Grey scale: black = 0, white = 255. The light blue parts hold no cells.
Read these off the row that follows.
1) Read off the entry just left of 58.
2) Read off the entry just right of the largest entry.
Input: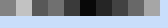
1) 112
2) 88

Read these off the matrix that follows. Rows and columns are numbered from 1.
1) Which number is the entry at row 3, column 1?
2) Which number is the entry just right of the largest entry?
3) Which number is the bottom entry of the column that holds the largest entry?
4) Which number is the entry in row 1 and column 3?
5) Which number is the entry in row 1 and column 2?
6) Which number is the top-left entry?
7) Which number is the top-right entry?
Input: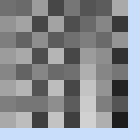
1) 126
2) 175
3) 209
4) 156
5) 106
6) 112
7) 169

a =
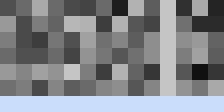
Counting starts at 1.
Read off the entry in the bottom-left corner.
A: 112
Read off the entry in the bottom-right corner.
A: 169
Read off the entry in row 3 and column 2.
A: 74
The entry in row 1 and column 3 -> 169
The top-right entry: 36
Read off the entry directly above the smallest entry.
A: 161
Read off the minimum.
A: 15
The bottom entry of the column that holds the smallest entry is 118
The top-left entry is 80
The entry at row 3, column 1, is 125
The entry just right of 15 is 54
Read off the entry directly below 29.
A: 177
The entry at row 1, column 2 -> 106
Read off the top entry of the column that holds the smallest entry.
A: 169

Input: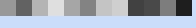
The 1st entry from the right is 30
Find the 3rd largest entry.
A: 195
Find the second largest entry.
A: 207
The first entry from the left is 152

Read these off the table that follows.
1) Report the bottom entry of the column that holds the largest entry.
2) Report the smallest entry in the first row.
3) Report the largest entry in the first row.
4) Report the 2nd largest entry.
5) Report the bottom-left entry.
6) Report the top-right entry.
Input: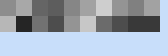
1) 107
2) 93
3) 206
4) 199
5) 183
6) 162

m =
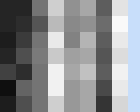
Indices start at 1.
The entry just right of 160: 167
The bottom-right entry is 214
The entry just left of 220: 85
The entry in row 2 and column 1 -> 37
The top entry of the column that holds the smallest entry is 37
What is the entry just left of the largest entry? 108
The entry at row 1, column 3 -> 116
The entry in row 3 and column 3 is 116
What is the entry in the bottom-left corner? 29
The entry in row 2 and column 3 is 85
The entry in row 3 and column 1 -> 29
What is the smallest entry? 15
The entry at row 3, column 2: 59
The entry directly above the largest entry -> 227
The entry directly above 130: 137
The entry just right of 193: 93
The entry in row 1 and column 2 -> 37

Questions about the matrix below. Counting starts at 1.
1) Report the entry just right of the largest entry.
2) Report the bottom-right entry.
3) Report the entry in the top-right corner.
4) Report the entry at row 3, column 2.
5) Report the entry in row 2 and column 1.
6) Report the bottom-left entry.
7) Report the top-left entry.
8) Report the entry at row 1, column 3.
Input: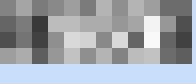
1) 101
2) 94
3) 108
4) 116
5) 101
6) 158
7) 131
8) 123

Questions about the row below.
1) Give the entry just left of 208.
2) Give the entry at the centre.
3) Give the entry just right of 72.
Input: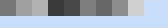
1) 141
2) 72
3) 126

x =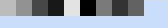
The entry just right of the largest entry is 1
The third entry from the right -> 122
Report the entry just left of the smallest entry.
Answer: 227
